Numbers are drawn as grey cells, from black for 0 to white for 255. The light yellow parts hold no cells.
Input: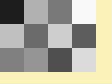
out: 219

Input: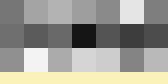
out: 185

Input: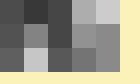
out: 138

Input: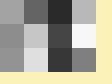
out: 127

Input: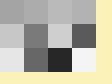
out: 244

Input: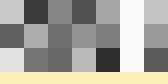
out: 89
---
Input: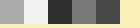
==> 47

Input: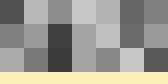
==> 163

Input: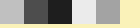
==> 30

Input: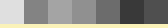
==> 144

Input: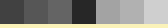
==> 39

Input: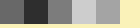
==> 124

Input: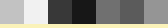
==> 23

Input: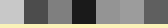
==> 26

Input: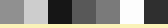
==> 88
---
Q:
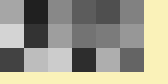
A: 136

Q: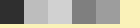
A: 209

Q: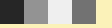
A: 239

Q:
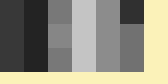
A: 120

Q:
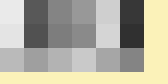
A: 132

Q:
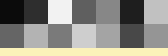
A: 242

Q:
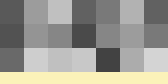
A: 192

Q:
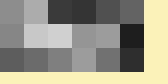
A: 58

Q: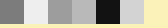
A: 157

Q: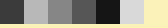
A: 134
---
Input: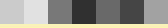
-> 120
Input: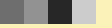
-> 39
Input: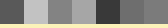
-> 131
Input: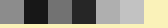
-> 114
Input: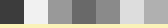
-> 153
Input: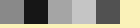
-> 165
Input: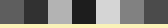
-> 179
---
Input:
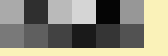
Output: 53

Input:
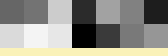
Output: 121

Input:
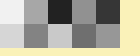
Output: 111

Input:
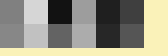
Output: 39

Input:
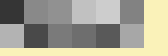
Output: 89

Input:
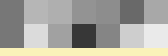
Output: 206

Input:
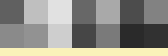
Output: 42

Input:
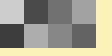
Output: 135
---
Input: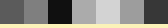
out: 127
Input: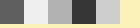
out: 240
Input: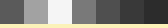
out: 163
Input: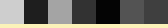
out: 30
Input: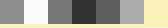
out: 251
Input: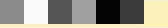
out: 249
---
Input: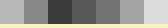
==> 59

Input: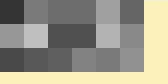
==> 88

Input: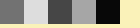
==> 114

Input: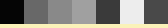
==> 137

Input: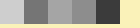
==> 206

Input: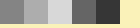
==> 132

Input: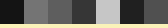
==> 94
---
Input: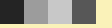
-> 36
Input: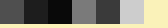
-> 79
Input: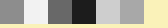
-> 141
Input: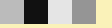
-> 187
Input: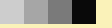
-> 205
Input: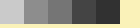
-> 202
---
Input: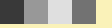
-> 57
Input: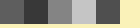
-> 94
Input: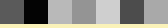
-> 90
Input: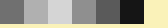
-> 112
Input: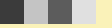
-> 59
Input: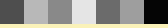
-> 78
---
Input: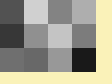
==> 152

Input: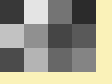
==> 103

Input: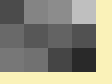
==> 69

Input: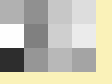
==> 184

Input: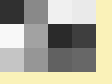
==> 97

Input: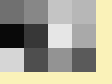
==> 147

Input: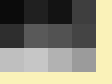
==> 178

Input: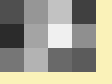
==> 105

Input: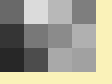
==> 169

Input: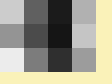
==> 47
